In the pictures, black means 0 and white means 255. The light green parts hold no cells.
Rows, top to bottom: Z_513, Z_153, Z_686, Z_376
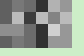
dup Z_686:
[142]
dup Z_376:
[151]
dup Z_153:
[187]

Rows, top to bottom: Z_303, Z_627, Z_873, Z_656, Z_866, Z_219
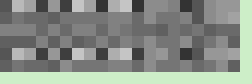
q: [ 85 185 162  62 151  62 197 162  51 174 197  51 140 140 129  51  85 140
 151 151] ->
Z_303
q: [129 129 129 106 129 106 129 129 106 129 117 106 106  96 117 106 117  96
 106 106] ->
Z_873

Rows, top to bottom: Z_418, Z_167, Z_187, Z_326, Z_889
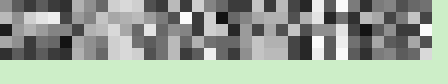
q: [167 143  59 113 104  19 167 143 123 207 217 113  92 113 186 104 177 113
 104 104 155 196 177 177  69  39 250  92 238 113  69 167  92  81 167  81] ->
Z_326
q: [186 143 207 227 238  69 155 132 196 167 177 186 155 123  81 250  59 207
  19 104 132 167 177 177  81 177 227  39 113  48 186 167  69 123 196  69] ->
Z_167
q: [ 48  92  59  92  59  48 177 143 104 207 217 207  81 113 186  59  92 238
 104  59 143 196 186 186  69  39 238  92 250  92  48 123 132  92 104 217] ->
Z_889

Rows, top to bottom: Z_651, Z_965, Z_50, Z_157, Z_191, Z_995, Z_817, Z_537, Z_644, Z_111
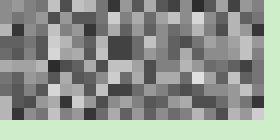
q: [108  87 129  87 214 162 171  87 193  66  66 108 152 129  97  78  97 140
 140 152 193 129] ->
Z_537

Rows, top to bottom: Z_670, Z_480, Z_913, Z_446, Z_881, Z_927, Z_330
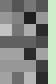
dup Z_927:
[151]
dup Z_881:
[163]
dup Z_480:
[151]
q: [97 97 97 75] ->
Z_446
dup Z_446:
[97]
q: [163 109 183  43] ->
Z_330

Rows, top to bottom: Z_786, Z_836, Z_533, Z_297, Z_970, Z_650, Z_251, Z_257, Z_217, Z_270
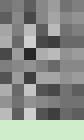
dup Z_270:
[94]
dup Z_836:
[136]

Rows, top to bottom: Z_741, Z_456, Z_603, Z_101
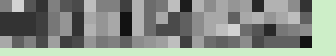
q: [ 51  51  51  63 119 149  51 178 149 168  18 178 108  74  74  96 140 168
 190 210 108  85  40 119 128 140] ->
Z_603
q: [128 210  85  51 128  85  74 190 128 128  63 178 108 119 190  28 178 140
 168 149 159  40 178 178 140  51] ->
Z_741
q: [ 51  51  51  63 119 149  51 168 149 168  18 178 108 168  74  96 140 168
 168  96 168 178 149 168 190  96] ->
Z_456
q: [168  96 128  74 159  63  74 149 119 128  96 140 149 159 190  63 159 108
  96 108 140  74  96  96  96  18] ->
Z_101

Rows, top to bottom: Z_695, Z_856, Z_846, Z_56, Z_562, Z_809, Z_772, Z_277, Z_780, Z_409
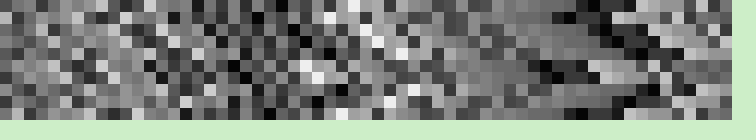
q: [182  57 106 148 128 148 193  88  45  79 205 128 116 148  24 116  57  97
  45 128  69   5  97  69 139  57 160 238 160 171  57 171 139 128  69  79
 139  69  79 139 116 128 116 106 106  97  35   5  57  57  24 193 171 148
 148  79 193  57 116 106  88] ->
Z_856
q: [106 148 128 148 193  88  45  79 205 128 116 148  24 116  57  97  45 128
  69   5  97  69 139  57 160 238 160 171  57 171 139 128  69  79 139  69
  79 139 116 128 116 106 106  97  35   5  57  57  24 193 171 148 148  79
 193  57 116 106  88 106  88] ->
Z_809
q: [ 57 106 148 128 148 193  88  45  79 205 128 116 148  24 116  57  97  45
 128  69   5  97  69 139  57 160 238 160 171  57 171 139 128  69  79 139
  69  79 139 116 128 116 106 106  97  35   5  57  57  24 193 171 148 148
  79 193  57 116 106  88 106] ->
Z_772
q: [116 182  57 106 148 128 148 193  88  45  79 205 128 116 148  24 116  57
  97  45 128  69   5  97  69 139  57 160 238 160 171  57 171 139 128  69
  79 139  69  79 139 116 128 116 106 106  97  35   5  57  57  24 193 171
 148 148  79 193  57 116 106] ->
Z_409
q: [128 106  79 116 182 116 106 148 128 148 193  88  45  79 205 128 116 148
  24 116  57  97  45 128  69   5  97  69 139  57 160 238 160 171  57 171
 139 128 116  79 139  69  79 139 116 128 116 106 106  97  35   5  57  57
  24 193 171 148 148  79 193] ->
Z_56

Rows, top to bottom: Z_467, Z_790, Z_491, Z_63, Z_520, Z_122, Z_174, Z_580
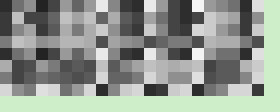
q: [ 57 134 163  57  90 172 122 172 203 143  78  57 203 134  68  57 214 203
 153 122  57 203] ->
Z_491
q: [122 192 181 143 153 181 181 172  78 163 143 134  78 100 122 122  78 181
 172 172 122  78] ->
Z_63
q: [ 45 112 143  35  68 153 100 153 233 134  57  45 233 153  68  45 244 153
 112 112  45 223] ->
Z_520

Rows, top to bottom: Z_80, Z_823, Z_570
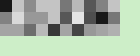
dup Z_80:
[196]
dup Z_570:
[164]

